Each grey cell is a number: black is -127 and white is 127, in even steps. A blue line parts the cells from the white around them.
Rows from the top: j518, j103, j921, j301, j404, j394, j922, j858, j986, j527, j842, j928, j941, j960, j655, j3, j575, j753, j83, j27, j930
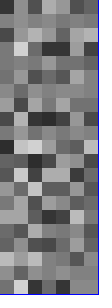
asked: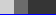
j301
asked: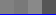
j575
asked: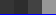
j986
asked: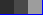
j928
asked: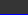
j301
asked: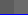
j655
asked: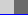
j301

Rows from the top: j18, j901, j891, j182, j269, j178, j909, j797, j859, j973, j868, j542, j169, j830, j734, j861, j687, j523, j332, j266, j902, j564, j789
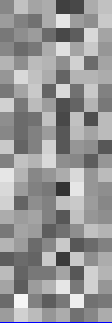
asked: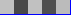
j859
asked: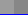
j734
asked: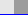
j901
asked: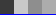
j332

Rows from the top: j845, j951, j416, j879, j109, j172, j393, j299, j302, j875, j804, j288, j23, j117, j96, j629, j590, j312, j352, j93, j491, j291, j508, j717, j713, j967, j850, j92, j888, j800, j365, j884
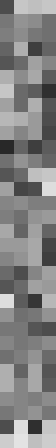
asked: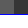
j291
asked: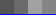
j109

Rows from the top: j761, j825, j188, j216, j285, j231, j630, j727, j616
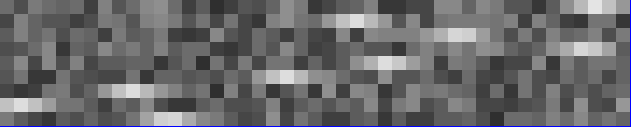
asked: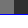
j630
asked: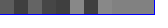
j188
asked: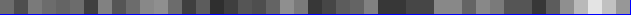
j761
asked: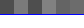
j188
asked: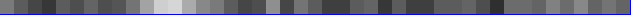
j616
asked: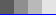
j761

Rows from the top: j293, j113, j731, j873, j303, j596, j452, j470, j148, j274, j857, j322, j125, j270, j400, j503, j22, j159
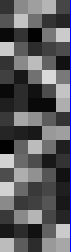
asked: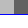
j303
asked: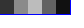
j303
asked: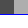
j125
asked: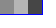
j503

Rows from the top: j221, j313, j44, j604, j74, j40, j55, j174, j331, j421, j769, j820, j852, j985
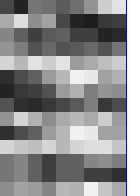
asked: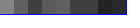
j44
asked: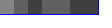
j852
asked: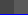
j174
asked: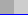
j331

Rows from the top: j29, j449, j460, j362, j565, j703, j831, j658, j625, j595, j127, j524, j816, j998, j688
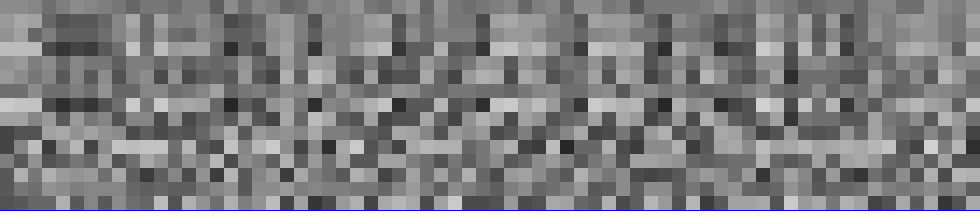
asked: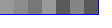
j460
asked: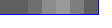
j460
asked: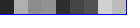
j658
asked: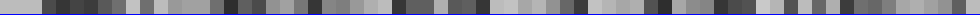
j362

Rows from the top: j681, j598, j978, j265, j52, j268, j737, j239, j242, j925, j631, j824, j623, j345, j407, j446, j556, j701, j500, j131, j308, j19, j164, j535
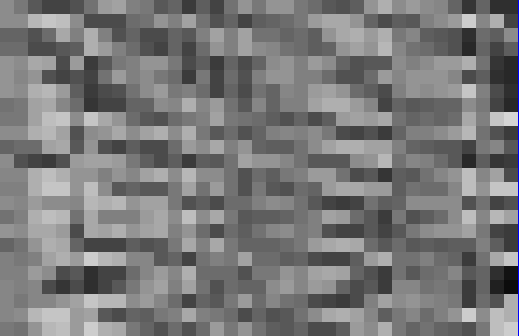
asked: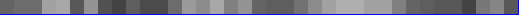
j631
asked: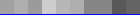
j500
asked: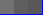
j535
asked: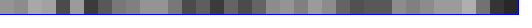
j52
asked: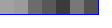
j446

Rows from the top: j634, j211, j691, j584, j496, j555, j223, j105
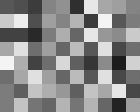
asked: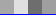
j584
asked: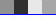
j634
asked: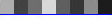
j496
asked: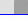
j555

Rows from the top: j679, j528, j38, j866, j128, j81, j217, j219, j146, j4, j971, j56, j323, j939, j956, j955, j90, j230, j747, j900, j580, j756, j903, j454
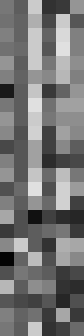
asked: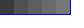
j90
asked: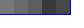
j900
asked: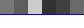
j454
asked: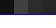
j955
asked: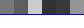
j679
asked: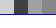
j4

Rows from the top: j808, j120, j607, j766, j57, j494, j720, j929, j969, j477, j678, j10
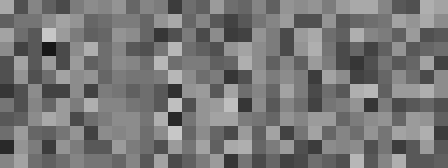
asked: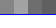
j10
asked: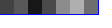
j766
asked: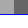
j120
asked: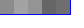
j120
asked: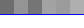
j477

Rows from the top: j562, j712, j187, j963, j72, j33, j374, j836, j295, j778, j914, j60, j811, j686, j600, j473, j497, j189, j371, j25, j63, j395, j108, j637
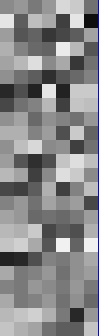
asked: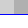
j108
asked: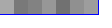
j25
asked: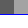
j187
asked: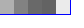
j963
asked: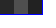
j374
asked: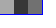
j72

